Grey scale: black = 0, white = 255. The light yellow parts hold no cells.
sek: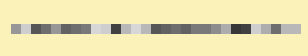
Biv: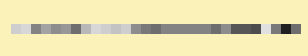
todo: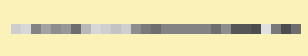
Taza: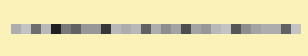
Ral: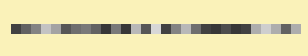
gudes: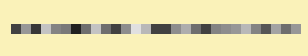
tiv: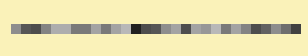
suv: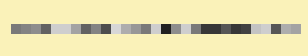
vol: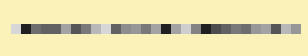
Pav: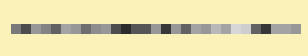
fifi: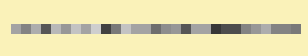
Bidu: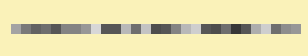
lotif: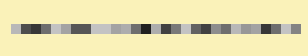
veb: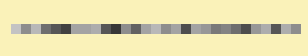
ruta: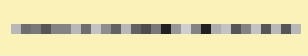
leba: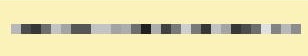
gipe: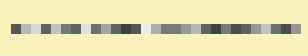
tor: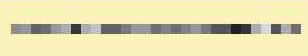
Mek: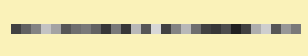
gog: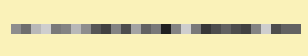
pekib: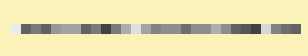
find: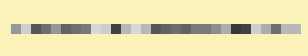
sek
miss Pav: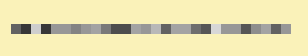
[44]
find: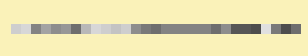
todo
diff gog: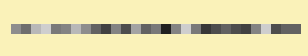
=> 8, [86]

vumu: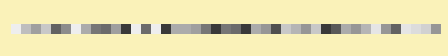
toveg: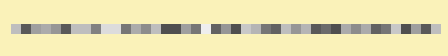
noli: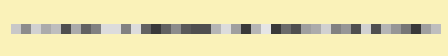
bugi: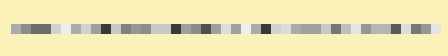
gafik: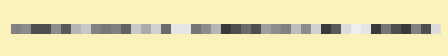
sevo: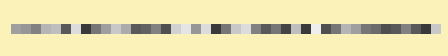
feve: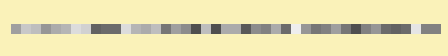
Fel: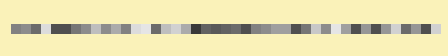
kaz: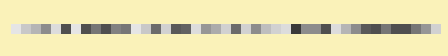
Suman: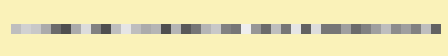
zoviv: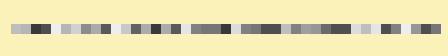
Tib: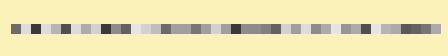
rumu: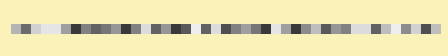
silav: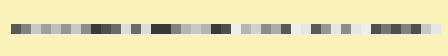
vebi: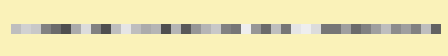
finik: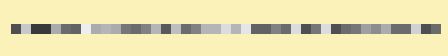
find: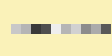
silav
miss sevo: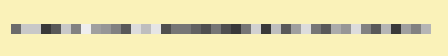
[68]
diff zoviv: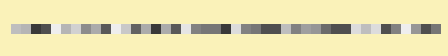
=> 36, [229]
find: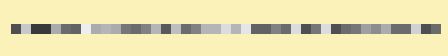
finik

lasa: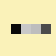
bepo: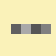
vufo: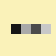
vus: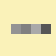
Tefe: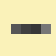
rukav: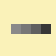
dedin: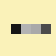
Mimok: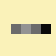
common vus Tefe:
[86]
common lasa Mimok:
[10]
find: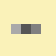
bepo
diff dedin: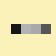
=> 3, [75]
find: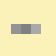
vus

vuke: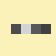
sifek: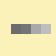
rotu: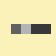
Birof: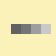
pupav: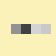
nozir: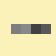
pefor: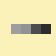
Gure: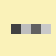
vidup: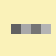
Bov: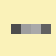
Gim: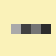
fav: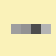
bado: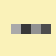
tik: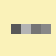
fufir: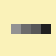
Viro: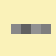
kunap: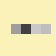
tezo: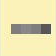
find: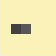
nozir
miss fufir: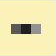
[108]
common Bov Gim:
[169]

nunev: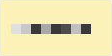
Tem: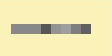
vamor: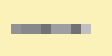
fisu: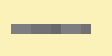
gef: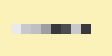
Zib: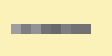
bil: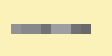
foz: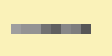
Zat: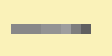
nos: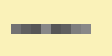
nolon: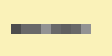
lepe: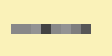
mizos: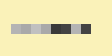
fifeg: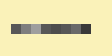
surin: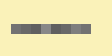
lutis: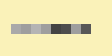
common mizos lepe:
[67]
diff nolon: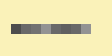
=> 2, [105]

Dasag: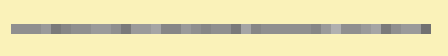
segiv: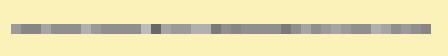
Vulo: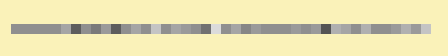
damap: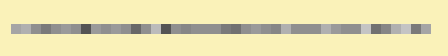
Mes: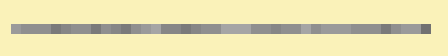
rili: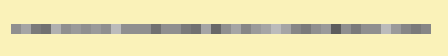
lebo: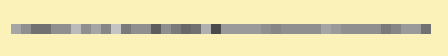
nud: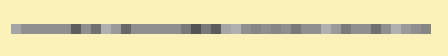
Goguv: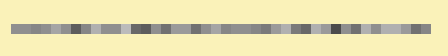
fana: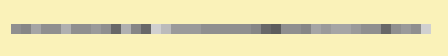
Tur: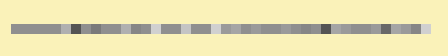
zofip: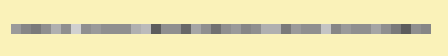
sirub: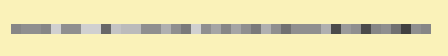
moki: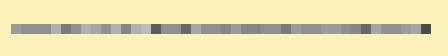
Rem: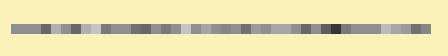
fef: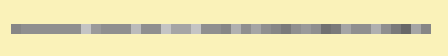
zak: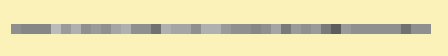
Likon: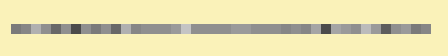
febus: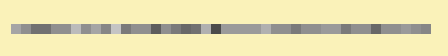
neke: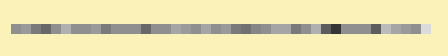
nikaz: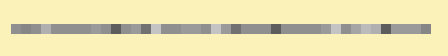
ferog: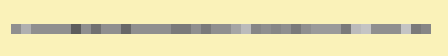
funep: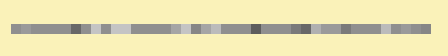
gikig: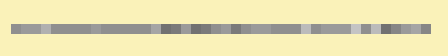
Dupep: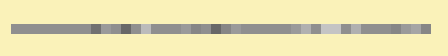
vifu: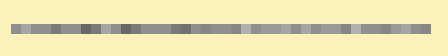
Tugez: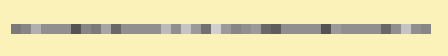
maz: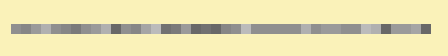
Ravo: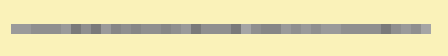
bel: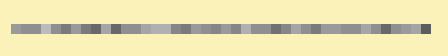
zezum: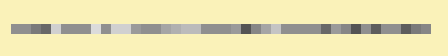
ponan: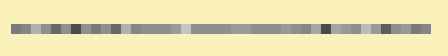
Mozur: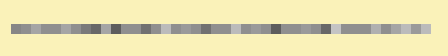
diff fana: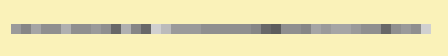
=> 0, [143]
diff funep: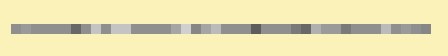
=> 17, [196]
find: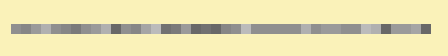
maz
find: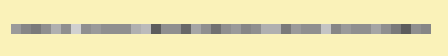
zofip

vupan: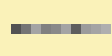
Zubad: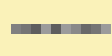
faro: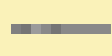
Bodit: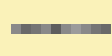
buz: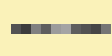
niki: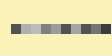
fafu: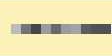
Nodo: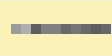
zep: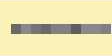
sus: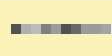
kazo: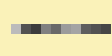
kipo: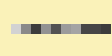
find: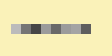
fafu
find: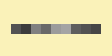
kazo
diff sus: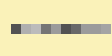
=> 3, [128]
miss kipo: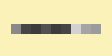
[146]
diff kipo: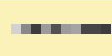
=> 3, [146]

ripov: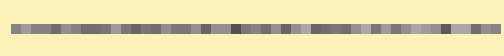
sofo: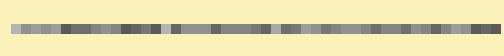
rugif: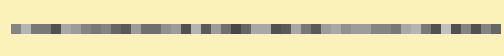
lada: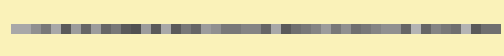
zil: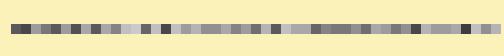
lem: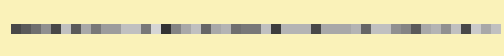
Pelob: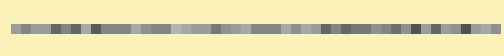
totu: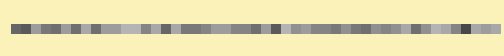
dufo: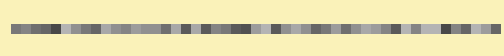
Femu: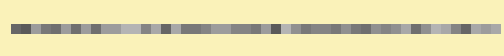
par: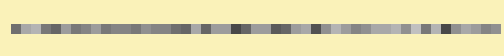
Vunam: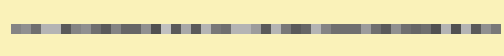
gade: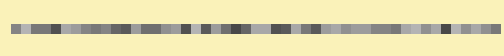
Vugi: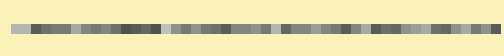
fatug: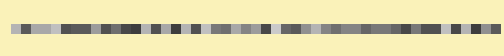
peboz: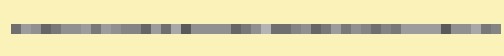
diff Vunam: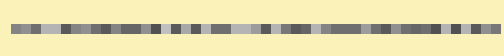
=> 20, [120]
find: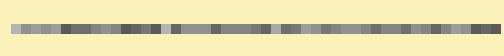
sofo

